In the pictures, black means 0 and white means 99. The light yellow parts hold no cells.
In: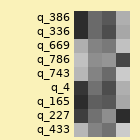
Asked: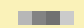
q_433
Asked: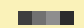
q_227
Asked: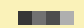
q_4

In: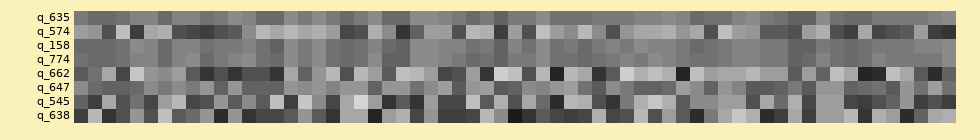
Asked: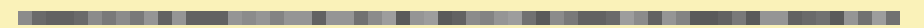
q_647
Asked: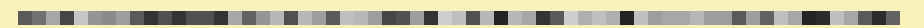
q_662
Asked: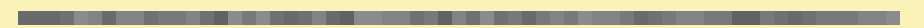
q_158
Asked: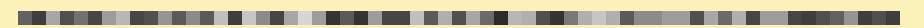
q_545
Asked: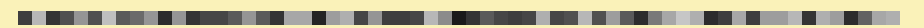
q_638

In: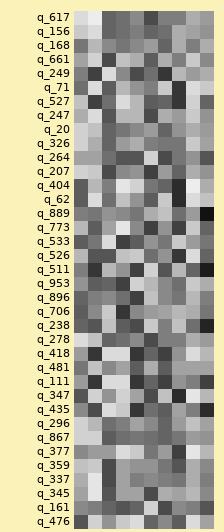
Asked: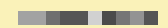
q_264
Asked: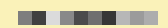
q_249

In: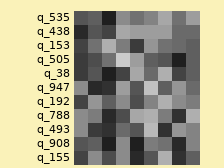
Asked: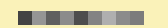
q_192

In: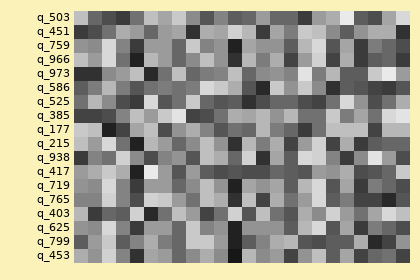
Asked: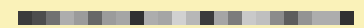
q_451
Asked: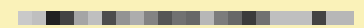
q_177
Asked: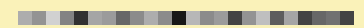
q_453
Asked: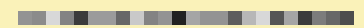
q_759
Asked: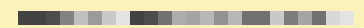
q_385
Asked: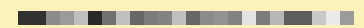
q_973

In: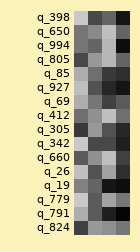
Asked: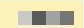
q_779
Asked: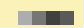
q_69
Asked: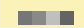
q_650
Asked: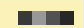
q_305

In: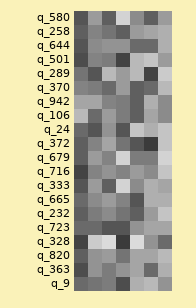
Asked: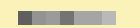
q_820
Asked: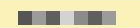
q_580
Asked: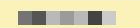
q_289
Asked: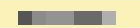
q_644
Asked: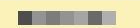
q_363

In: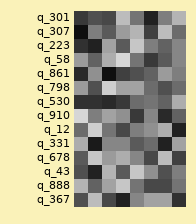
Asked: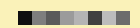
q_307
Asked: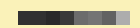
q_530
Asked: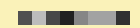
q_367
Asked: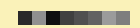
q_861
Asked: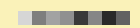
q_910

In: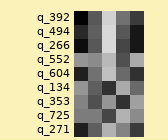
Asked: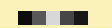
q_266
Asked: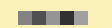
q_353
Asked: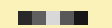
q_494

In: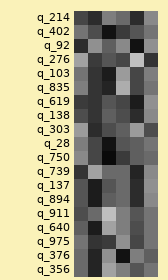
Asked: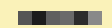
q_894
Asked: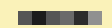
q_137

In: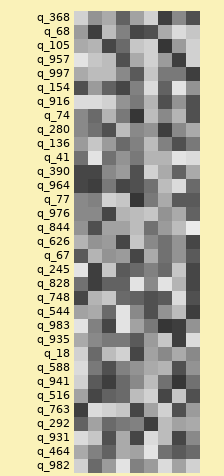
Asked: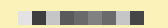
q_245
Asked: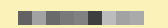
q_292
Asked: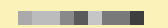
q_997
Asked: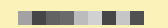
q_516
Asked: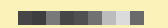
q_964
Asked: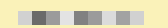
q_982

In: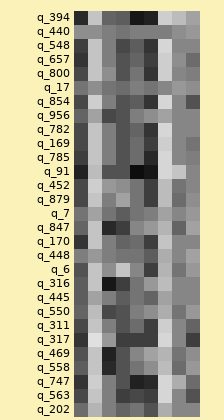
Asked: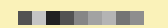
q_469
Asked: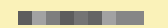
q_445

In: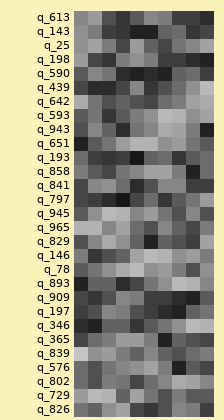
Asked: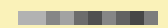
q_965
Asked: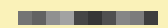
q_826

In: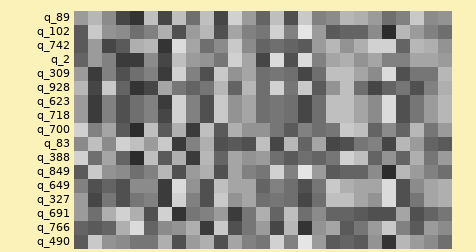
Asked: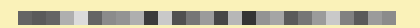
q_766
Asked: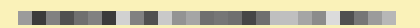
q_623
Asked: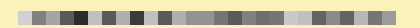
q_700
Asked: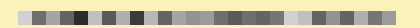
q_388

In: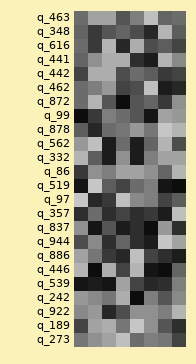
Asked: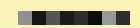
q_837
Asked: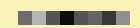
q_872
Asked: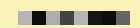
q_446
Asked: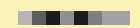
q_332

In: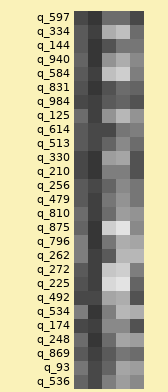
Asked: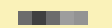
q_810
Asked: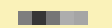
q_796
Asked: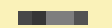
q_210
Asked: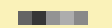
q_940
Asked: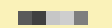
q_272

